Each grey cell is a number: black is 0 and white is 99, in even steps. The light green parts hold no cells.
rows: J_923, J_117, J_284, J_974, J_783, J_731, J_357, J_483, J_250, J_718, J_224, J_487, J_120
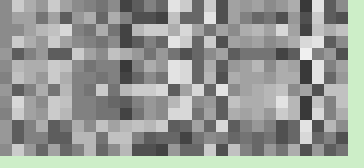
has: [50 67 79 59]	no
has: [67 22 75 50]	no
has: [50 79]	yes
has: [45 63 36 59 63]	no
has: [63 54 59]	yes

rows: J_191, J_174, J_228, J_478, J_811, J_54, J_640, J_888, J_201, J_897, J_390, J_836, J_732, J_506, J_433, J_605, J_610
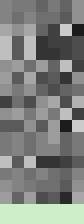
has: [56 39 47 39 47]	no
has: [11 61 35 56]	no
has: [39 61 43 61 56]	no
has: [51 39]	yes

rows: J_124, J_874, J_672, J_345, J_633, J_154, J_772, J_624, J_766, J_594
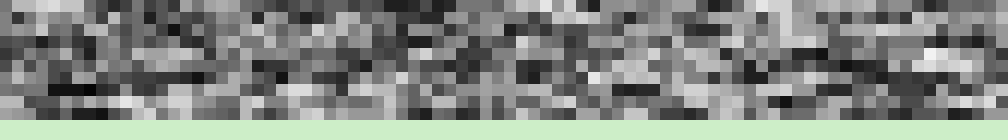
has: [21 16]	yes
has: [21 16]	yes
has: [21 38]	yes

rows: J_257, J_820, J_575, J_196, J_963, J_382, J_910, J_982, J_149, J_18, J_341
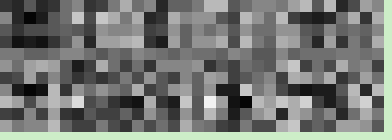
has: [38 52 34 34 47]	no
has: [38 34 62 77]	yes
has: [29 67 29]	no
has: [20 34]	yes
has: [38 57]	yes
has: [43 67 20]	yes
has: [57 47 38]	yes

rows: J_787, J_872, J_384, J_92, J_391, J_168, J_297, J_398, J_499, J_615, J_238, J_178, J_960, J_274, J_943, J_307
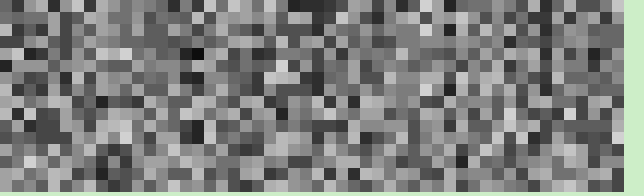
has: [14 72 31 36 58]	yes
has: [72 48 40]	yes
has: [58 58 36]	yes
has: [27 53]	yes
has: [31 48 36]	no

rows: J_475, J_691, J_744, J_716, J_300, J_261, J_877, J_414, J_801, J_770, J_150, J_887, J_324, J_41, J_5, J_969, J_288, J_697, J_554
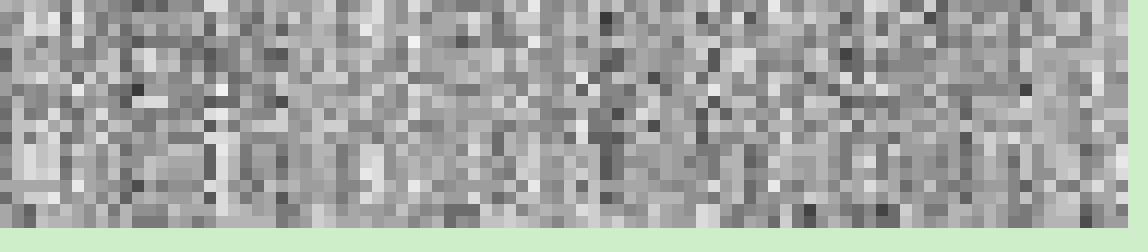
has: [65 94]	yes
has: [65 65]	yes

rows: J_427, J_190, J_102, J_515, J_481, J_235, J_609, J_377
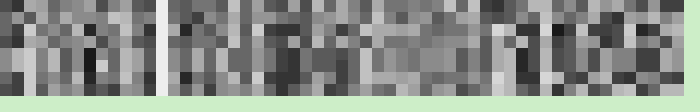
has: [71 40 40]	yes
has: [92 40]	yes
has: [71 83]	no

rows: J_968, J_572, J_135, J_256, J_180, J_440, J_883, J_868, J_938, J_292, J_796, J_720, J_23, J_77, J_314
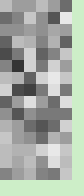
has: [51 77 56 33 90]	yes
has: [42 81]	yes
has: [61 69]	yes
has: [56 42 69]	yes
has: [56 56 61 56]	yes
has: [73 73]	no

